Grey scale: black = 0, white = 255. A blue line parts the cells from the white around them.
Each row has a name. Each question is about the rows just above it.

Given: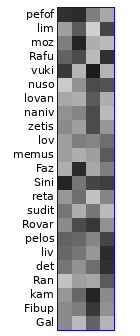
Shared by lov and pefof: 126
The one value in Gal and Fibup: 139

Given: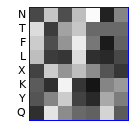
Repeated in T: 105
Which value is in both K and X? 54

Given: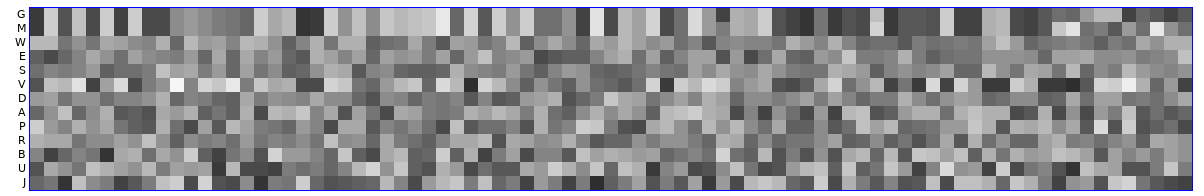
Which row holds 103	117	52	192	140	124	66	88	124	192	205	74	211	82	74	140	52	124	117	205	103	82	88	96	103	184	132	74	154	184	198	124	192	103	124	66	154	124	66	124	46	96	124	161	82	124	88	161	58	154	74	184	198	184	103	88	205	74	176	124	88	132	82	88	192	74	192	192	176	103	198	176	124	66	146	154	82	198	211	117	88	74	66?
J
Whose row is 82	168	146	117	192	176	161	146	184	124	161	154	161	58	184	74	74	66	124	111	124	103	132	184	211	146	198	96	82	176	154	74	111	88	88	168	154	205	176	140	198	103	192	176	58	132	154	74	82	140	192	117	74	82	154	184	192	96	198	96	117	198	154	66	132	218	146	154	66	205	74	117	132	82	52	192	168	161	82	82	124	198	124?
U
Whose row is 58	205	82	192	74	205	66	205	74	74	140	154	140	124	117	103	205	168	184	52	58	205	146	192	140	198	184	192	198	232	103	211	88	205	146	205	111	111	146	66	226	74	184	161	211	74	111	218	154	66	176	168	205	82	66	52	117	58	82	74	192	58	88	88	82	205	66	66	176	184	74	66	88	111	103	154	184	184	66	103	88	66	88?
G
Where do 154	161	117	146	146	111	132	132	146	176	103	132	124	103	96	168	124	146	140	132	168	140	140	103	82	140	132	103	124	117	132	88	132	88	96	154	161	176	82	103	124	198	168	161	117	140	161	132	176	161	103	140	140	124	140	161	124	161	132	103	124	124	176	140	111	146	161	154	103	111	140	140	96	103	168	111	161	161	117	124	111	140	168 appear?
D
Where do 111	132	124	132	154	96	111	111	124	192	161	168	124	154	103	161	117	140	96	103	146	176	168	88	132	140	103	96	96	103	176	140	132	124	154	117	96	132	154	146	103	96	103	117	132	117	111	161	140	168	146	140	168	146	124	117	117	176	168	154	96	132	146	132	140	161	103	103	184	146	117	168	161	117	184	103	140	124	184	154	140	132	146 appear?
S

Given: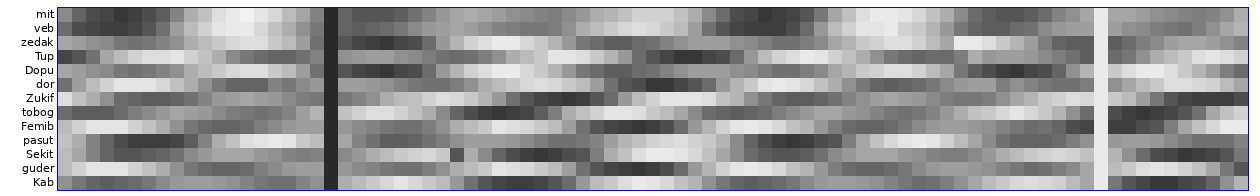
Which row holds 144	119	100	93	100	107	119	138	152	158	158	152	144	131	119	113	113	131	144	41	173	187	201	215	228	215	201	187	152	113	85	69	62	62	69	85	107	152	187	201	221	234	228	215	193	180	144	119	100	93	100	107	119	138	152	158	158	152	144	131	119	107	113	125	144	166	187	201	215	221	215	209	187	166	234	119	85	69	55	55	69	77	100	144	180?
Kab
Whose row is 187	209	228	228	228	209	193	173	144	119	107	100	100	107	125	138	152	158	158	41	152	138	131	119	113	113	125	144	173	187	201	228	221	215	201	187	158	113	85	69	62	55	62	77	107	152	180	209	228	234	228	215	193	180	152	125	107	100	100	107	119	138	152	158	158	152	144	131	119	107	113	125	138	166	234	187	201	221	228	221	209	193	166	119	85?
guder
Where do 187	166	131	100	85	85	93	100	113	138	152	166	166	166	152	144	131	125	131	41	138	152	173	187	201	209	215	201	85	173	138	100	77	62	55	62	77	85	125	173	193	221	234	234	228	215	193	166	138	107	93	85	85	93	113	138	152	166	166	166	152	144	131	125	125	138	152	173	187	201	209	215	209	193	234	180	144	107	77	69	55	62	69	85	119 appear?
Sekit

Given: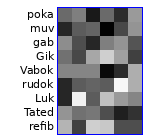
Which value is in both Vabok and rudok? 174
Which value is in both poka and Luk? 154
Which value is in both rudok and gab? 38
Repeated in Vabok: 133
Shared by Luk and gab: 38

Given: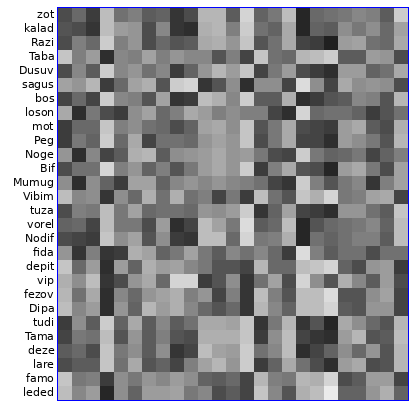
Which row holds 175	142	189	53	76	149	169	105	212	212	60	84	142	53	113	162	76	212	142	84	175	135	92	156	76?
vip
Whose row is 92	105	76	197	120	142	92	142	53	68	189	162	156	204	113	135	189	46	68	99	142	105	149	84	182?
deze

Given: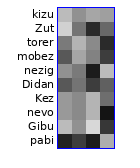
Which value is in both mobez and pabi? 61
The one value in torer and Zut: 42

